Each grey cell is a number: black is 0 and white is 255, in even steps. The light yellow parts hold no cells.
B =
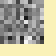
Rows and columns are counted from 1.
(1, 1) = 155
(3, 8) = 106
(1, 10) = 156
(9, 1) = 127
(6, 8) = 152
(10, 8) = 236
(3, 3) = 130
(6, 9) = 181
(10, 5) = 191
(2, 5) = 109
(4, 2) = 116
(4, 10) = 133
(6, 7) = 228
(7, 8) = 146
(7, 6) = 140
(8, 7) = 106
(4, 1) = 154
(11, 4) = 118
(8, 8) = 172
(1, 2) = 173
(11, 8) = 193
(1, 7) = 192
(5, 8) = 95
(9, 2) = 154
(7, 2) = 100
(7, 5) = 96
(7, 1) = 141
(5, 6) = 203
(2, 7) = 161

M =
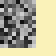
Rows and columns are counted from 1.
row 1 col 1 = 164
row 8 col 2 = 194
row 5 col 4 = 180
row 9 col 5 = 43
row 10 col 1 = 97
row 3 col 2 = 81
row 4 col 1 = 83
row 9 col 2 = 29
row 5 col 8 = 74
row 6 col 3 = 131
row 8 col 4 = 124
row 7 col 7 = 192
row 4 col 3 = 146
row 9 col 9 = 98
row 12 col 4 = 79
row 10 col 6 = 198
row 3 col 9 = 120
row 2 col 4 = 85
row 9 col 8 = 48
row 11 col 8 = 40
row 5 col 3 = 32
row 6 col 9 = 73
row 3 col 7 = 25
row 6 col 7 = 54
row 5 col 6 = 170
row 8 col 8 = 184
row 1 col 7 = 125
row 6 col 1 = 187
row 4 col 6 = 205

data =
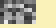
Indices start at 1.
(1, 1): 63
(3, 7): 183
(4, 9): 174
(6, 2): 235
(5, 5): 174
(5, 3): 172
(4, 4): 59
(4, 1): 43
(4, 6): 135
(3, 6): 113
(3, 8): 211
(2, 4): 143
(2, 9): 79
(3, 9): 79
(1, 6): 94
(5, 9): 117

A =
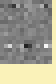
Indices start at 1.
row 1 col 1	123
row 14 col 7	114
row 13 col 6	157
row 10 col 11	118
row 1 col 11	105
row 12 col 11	121
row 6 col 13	133
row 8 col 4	134
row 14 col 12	140
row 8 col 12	132
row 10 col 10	118
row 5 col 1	132
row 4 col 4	118
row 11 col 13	140
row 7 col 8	114
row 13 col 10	113
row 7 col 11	147
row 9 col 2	155
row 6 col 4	115
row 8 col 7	126
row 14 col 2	124
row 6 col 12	105
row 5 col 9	131
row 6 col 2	107
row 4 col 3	121
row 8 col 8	140
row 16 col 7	132
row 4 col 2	135
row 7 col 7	136
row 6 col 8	139
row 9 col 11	133
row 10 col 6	125
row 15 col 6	142
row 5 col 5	120
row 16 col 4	124
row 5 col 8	130
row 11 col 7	104

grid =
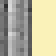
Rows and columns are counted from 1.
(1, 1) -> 123
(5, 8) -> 85
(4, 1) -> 110
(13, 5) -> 136
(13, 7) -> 152
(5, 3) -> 198
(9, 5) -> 154
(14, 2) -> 93
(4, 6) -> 127
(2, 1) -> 141
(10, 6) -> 118
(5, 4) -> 175
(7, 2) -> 99
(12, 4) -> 160
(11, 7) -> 152
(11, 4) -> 161
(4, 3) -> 183
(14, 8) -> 84
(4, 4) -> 166
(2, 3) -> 215
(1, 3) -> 210
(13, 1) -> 116
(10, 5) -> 144
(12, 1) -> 115
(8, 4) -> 147
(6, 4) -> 167
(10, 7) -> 168
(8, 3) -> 183
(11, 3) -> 188
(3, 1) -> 126
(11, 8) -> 89
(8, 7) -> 153
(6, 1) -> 118
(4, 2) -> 105

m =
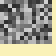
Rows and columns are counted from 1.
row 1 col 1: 204
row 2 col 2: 43
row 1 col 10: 54
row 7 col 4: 86
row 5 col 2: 204
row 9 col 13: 207
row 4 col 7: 169
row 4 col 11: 207
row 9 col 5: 194
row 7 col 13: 125
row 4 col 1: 193
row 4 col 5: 101
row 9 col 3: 136
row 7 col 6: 121
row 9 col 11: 140
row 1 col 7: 154
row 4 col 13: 189
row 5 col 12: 200
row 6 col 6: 144
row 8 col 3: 209
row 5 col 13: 61
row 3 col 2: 64
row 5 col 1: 187
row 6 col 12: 187
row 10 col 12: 45
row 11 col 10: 113
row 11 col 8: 181
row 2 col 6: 125
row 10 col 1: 140
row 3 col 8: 203
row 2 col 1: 59
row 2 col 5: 49
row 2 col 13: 125
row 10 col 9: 185
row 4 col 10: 143
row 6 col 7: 162
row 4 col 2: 142
